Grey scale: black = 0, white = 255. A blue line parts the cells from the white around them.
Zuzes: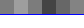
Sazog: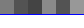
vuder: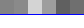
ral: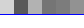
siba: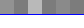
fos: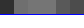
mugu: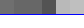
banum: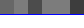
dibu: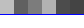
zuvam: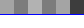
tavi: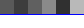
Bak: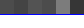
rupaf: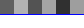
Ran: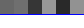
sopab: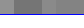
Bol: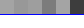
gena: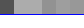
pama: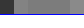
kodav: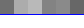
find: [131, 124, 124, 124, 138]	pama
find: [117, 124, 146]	ral
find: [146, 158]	gena
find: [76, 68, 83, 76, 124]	Bak
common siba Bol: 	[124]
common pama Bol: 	[124]
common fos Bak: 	[76]

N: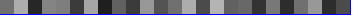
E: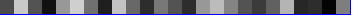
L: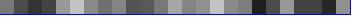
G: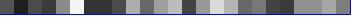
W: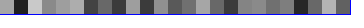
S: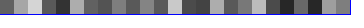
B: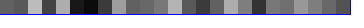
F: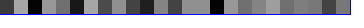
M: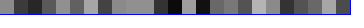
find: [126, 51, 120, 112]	B
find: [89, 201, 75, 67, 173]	S
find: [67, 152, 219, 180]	G
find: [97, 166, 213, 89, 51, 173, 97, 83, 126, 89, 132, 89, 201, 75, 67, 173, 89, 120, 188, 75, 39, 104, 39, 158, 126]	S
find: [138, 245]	G

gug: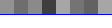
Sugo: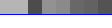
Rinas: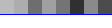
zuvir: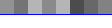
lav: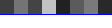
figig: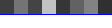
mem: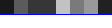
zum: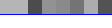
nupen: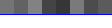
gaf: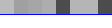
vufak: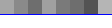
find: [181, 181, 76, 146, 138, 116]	zum
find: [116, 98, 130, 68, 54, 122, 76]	nupen
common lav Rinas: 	[116]
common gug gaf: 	[166]

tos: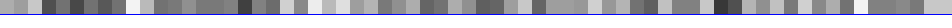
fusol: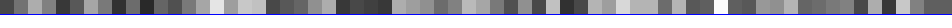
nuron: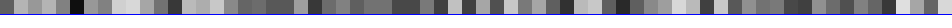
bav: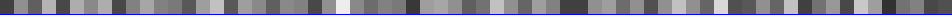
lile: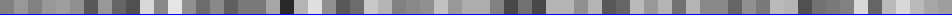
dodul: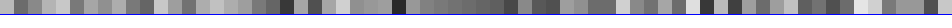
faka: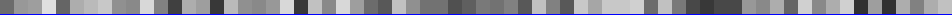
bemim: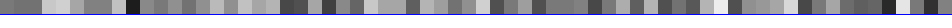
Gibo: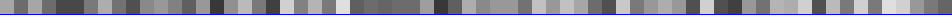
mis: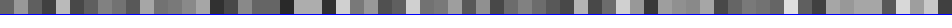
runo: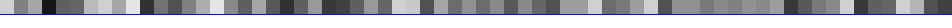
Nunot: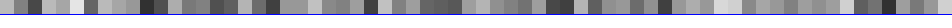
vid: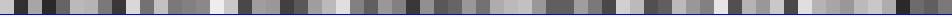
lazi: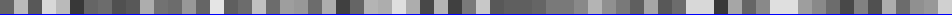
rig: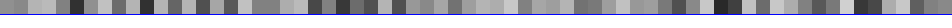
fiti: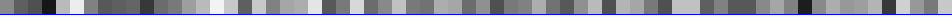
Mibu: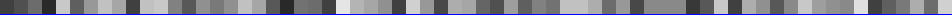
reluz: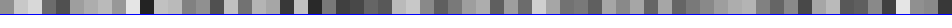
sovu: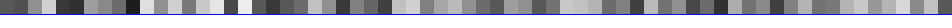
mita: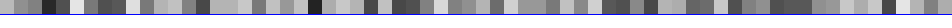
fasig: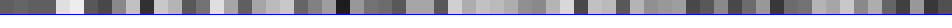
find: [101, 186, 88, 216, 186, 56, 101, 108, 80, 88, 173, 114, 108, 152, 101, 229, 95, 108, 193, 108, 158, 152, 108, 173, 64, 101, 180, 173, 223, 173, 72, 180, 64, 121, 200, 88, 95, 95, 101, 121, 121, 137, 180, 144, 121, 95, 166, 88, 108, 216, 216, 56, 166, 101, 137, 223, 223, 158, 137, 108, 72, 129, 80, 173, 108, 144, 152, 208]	lazi
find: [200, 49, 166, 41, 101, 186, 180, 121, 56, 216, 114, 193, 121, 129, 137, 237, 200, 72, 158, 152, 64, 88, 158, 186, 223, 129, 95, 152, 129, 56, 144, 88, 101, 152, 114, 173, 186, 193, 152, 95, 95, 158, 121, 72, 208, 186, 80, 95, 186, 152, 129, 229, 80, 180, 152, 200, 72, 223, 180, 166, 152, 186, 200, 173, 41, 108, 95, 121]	vid
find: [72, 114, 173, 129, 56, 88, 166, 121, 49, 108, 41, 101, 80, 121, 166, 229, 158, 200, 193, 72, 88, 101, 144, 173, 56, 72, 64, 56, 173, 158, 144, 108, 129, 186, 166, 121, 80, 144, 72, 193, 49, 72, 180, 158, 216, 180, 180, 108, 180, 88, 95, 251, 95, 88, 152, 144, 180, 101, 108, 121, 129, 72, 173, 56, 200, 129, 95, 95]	fusol
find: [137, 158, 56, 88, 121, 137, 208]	runo

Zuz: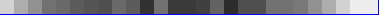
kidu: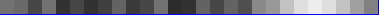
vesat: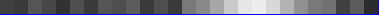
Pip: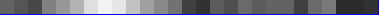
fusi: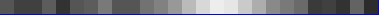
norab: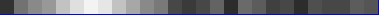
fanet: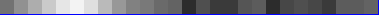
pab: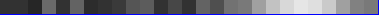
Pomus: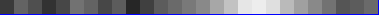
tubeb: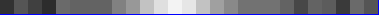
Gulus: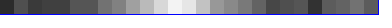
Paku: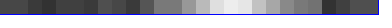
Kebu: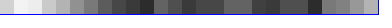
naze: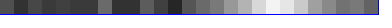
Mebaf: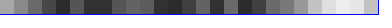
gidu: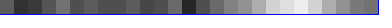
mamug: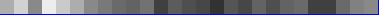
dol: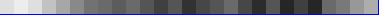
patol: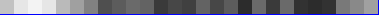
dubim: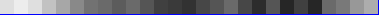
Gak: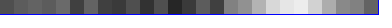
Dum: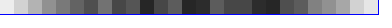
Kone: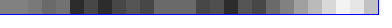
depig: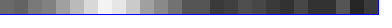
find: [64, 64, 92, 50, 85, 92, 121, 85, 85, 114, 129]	fusi
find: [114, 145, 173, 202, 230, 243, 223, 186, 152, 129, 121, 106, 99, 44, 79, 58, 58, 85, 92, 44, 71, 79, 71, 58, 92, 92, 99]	fanet

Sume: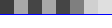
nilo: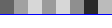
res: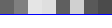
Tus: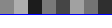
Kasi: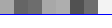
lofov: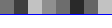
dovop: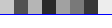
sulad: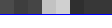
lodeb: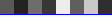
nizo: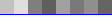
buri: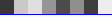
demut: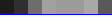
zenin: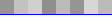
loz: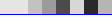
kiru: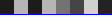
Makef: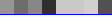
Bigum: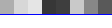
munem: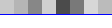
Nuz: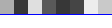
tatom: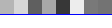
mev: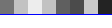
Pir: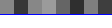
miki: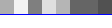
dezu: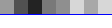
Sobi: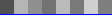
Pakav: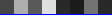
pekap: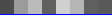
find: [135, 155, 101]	Pir
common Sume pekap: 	[208]
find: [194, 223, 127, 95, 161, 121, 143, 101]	nizo
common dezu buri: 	[143]

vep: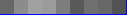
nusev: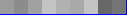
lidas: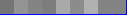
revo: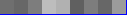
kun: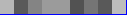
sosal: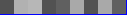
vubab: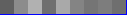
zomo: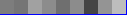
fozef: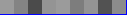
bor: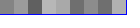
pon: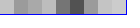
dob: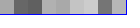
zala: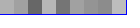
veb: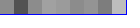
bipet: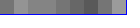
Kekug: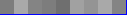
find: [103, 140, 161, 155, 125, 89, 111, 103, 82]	vep
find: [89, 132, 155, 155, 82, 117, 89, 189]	kun
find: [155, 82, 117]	kun

